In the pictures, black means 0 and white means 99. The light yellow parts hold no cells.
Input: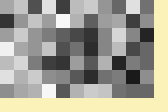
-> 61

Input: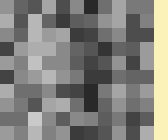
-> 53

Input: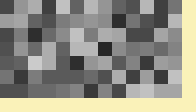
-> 28

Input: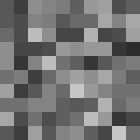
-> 41

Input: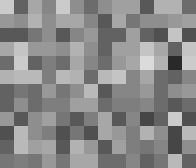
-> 34

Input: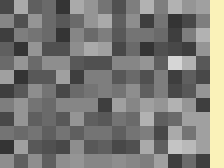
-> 24

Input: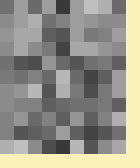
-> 58
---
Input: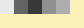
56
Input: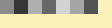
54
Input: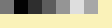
46
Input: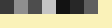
30
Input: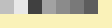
54
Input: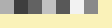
53
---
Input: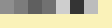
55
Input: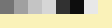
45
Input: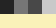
14
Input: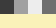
23
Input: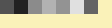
32
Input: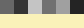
40
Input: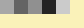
65
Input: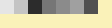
89
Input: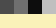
29
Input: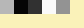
71
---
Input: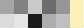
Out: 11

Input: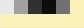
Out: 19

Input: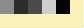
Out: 29

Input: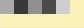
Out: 56

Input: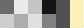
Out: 87

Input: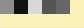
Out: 84

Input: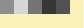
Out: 45
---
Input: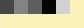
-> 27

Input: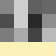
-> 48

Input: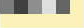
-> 48

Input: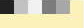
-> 13

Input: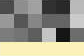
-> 48

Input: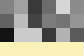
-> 7
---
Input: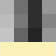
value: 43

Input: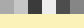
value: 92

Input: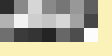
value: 46

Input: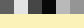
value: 3

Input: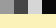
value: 27

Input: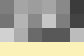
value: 64

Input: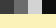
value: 42

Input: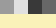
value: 87

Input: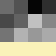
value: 32
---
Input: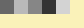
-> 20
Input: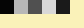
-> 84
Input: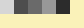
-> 59
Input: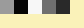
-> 43
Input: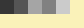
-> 50
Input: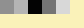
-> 45
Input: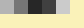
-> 25
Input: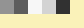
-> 82
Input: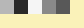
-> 53
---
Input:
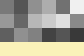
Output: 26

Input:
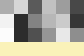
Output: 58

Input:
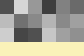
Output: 77

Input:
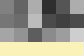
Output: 54

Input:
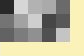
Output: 56

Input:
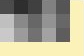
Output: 44
